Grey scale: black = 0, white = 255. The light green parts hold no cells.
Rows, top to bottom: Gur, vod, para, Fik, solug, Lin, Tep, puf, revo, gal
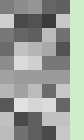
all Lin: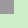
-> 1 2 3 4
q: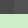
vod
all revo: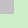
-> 0 3 4

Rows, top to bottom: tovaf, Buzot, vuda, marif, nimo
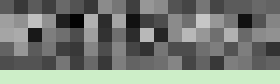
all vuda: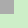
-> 1
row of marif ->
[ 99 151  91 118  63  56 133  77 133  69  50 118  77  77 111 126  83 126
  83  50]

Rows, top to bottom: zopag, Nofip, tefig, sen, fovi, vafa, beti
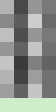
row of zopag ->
[179  72 150 121]
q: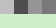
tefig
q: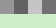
sen

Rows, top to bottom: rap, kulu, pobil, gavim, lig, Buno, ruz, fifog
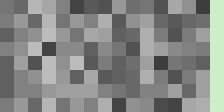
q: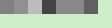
gavim
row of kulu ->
[123 152 104 182 117 152 129 174  89 144 159 104  89 104 110]
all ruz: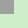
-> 4 5 6 12 14
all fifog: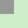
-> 1 5
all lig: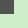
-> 2

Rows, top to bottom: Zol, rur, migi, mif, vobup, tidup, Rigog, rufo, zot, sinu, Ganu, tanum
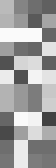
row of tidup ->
[235  81 243 227]
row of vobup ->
[ 81 213 220  96]
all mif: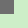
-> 1
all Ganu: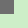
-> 0 2 3
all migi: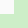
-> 0 1 2
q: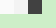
zot

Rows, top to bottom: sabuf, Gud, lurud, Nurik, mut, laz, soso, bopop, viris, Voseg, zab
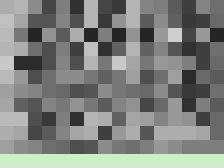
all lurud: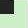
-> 2 6 8 10 15
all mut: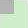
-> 6
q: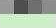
laz
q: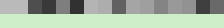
viris
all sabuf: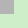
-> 1 6 9
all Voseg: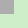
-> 0 6 9 11 12 13
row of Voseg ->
[173 165  70  91 132 165 173  63 153 173  85 173 173 173 165 105]

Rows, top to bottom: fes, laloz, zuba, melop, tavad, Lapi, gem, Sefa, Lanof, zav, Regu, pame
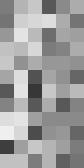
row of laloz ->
[116 207 215 221 172 116]
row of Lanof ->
[221 227 159 138 138 138]
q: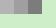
Regu
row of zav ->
[239 215  76 145 151 102]

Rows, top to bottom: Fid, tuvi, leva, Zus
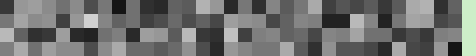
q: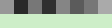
Fid
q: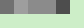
Zus
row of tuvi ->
[119 164 139 145  64 151 208 133  98 113  64  77 106  77  98  71 158 145
 139  71  98 133 127  34  34 185 133  34 119 164 158  71  85]
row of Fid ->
[ 56 151 158 139 113 139  77 119  21 113  48  41  98  91 178 151  41 119
  48 133  91 119 170  64  85  71  91  56  91 170 178  48  98]
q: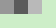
leva
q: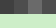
tuvi
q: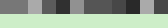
Zus

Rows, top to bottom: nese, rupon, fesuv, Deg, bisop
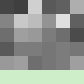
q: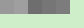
bisop
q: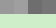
bisop
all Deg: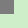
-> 1 2 4

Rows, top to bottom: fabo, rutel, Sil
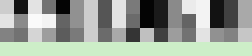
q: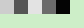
rutel
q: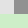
Sil
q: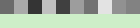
Sil
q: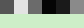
rutel
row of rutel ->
[227 138 250 243 100 145 205  85 227 107   4  26 138 100 243  18  64 169]
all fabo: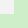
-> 14

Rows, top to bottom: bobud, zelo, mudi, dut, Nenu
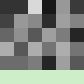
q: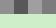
mudi
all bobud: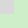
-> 2
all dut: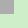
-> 0 2 4
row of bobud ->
[ 51  51 217  24 152  58]
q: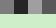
Nenu
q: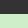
bobud

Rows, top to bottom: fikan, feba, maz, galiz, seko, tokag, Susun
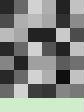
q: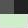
galiz
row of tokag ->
[ 40 105 210 174  15 194]
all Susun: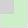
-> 1
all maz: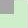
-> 1
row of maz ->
[187 167  34  34 202  76]

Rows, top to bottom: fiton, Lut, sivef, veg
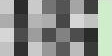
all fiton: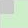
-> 0 2
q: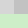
Lut
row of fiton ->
[202  43 202 116  84 165  63]
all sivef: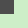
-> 1 3 5
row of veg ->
[194  49 202 151  90 187  57]

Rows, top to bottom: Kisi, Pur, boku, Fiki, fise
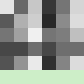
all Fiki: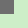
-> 2 4 5
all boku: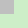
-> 5
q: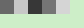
Kisi
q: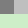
boku
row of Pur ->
[ 89 176 206  40 139 220]
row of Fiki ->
[ 71  71 110  71 110 110]

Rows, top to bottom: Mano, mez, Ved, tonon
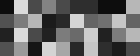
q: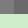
Ved
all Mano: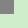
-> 3
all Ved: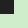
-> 0 3 7
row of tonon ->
[ 81 154  21 212 167  40 198  46  27  74]
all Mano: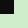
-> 0 7 8
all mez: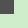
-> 0
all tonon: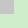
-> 6

